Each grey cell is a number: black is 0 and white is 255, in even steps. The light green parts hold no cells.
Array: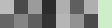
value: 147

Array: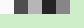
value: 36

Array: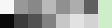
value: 226

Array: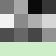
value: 70

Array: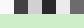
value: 235

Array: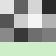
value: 110

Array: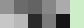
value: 123
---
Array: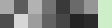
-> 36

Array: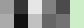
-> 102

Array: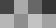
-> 195

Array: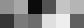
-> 238

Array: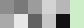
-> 198

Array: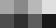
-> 93

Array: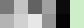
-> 147

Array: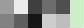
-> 205

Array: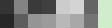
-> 168

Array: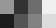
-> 130
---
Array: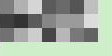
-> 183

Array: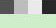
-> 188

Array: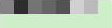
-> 82

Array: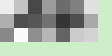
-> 100

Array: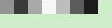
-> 189

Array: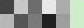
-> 122

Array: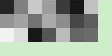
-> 187
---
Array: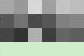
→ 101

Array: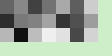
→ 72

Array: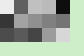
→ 156

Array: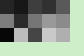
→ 201

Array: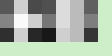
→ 187

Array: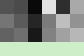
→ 161
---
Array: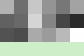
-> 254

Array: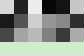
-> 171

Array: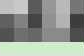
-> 76

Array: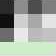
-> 193

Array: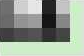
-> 69

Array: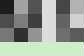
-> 91

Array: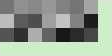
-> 70
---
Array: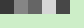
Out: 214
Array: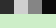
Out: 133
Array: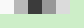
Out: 152
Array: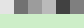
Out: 65
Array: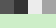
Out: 236
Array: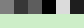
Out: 219
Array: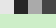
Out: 170
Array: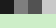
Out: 82
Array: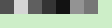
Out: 147
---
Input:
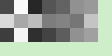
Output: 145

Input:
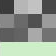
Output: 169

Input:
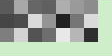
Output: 182

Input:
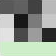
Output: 156

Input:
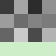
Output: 74

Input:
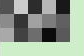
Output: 12
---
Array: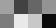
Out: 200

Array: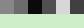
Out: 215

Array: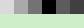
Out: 92

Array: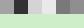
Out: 121

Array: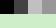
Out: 192

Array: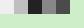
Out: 135

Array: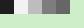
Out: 125

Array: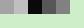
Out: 87

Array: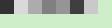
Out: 63
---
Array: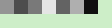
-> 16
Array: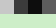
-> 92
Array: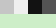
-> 83
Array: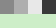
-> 57
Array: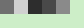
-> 138
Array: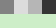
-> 52
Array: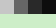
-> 13
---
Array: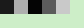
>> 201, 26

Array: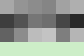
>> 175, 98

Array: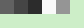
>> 149, 97

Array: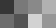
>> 177, 109

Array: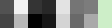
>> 124, 68

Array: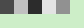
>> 145, 74

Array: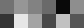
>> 142, 52

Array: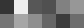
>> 151, 117
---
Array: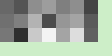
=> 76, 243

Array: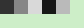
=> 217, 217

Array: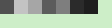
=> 92, 195

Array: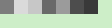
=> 105, 218

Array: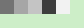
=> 196, 242

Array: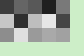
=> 190, 230
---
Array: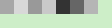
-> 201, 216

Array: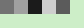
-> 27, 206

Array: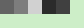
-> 209, 209

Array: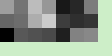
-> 204, 204

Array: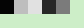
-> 225, 225

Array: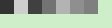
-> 115, 206

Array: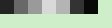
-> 217, 217
